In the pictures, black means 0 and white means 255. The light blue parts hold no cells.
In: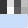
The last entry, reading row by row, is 174
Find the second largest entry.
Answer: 221
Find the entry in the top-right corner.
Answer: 190

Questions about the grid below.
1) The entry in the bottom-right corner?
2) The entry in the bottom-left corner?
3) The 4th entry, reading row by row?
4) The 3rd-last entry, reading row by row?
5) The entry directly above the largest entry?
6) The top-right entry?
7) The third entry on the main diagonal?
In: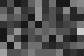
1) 38
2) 161
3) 38
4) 38
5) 124
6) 136
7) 97

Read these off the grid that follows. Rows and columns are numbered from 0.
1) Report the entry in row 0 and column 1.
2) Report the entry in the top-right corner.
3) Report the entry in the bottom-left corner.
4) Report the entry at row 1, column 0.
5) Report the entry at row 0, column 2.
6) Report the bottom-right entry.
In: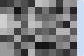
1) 63
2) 142
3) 154
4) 114
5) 102
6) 90

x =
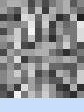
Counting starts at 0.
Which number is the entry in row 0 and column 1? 175
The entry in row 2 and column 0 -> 60
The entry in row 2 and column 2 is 46
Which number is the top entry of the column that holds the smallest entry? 133
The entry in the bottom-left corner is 89
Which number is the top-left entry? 149
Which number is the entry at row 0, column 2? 175
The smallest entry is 32
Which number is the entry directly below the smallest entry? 230
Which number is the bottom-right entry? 133
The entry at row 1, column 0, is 161

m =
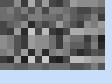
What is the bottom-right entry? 83
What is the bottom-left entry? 110
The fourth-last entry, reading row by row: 83
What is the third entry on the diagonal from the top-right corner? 95
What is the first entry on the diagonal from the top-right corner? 124
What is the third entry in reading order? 140
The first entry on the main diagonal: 83
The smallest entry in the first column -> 59
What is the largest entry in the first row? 171
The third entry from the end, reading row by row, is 95
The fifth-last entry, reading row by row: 83
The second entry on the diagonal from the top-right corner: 95
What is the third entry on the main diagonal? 95
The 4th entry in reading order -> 59
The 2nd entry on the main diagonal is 124
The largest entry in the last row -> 124

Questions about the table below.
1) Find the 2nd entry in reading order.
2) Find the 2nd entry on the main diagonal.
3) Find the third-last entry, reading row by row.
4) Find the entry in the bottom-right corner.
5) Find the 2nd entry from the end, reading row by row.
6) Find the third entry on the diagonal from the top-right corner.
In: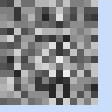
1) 70
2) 127
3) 179
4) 195
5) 127
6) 153

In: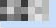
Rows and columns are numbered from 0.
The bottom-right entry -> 197
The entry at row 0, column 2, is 157
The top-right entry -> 184
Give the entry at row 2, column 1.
130
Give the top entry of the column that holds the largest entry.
211
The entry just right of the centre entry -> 211

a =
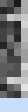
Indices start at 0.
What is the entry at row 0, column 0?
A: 106
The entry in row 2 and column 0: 106
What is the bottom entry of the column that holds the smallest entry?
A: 53
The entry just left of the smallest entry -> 80
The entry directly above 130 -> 118
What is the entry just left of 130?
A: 53
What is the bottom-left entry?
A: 106
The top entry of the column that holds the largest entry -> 170
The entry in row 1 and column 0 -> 38
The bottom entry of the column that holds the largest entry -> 170
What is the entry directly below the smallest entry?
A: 106
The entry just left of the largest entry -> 118
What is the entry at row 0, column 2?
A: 25

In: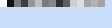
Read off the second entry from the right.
179
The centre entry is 135
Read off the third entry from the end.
163
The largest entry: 253

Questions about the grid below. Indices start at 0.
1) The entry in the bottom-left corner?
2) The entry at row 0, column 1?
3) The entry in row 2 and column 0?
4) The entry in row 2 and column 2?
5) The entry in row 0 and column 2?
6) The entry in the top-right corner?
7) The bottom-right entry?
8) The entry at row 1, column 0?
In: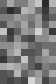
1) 84
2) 166
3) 125
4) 153
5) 125
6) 182
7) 110
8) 84

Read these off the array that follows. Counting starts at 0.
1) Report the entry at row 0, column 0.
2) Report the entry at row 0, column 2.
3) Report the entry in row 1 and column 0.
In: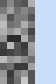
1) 96
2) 96
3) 124

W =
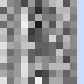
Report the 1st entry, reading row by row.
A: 212
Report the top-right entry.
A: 155
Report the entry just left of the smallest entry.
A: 169
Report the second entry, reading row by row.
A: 139
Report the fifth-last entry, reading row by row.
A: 86
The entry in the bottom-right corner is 111
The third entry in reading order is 123
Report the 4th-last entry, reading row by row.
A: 169
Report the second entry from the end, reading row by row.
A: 111
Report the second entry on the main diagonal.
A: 169
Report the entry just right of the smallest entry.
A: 155
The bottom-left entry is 225
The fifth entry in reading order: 155
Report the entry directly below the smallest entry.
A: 86
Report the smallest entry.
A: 28
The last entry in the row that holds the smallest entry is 139
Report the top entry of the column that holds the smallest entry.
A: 73
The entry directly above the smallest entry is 169
